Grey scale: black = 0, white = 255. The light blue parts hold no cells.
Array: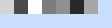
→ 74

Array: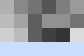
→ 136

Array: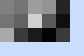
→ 116

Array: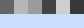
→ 183

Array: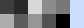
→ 40

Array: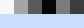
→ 165

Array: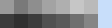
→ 121
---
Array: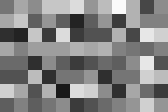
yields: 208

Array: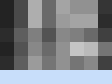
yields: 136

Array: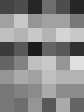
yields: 170

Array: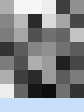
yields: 113

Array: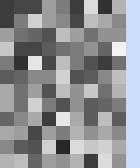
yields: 219

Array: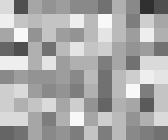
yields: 125

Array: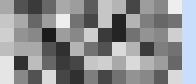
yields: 92

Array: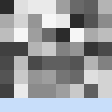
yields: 95

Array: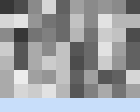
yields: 116
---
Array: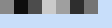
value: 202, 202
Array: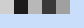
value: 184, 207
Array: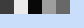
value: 8, 234
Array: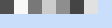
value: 204, 248
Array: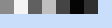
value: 191, 244
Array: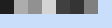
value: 212, 212
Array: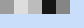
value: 188, 221
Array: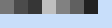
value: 191, 191
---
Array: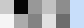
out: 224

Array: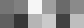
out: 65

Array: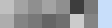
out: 203

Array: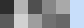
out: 113

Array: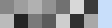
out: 48

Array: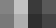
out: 46

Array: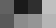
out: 149

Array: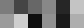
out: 26
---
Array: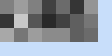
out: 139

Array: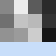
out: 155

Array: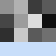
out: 200

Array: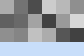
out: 172

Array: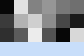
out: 82

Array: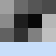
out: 50

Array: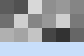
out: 69

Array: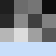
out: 220

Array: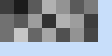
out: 80

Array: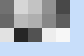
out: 82
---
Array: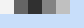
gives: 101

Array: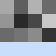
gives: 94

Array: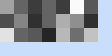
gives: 100

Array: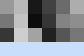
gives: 185

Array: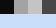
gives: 163

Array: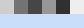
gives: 115
